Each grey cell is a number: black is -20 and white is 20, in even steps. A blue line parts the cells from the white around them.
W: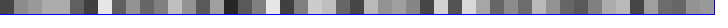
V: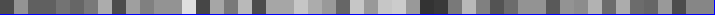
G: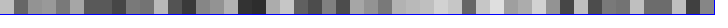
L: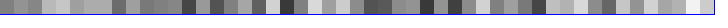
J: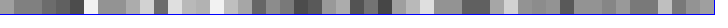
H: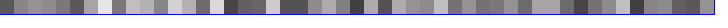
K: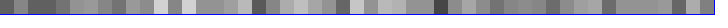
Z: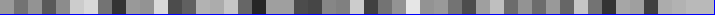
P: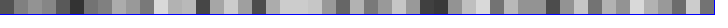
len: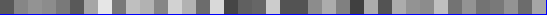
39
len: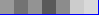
7
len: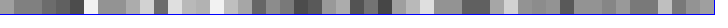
51
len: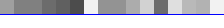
16
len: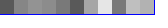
11
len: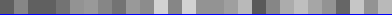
28
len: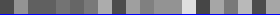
20

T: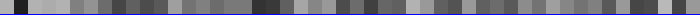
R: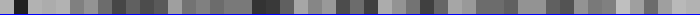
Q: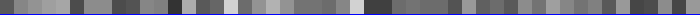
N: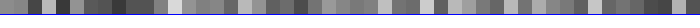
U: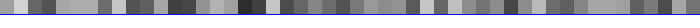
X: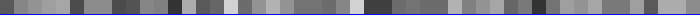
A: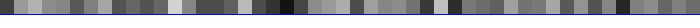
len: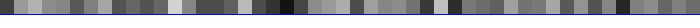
50
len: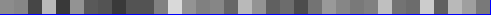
35
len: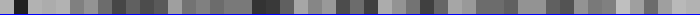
50
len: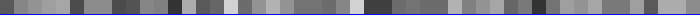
50
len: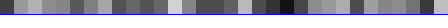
32
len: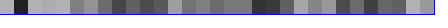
31

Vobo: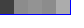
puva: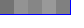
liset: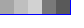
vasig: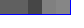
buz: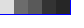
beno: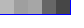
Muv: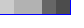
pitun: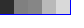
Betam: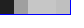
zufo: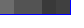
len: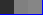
3
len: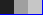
3

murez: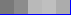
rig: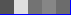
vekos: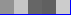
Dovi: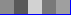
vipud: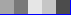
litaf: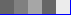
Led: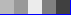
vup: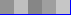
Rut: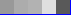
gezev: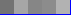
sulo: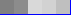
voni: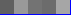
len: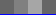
4
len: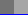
2
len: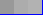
3
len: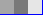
3
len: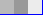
3
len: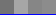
4

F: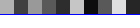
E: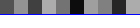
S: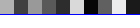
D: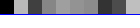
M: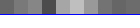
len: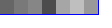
7
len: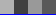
4
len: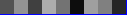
9
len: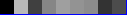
9
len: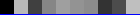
10

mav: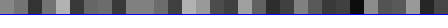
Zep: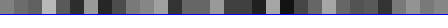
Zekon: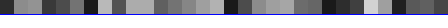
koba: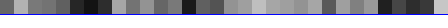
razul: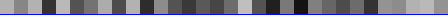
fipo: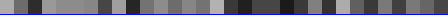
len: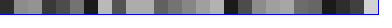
27
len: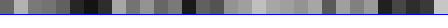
32
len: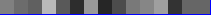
15
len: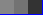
3
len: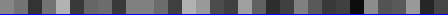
32

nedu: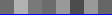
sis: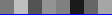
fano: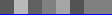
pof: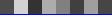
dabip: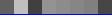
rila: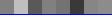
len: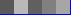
5
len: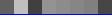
8
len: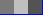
3
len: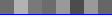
8
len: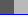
2
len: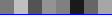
8
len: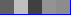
5

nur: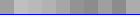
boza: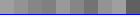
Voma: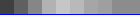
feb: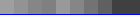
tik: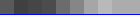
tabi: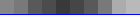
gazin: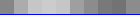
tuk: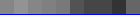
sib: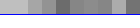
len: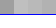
4
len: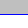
2
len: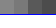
4

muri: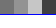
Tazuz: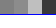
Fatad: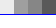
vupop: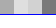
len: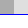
2
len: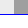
2
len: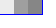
3

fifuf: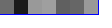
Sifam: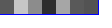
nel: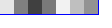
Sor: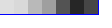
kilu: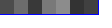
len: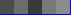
5
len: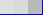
3
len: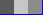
3
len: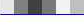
6
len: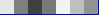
7

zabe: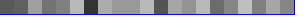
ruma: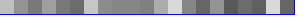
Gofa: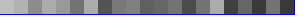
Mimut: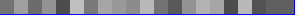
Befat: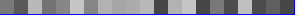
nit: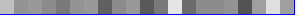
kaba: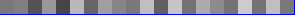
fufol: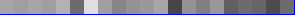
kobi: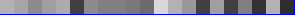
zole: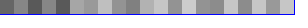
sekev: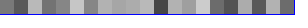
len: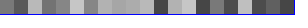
21
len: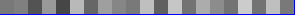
21
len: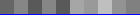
10
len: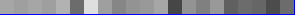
21
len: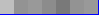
7
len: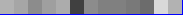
13
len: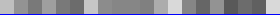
20

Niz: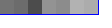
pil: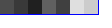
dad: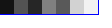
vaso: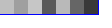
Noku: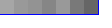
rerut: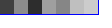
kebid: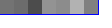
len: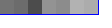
7
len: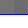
2
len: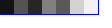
7
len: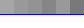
6

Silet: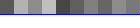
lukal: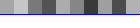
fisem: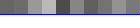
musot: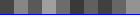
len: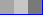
3
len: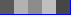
5
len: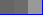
3

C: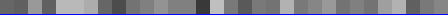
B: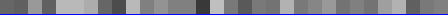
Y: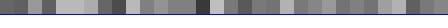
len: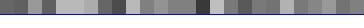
26
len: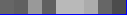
9
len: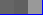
3
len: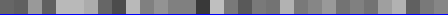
32
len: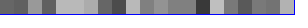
21
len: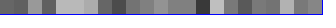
23
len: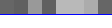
8

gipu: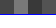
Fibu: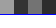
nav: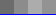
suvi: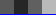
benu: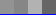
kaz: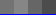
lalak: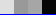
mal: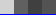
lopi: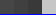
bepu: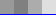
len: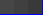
3
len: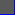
1
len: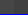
2
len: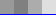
4
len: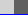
2
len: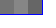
3
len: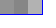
3

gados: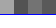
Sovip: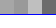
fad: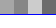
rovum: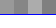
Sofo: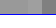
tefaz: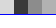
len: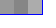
3
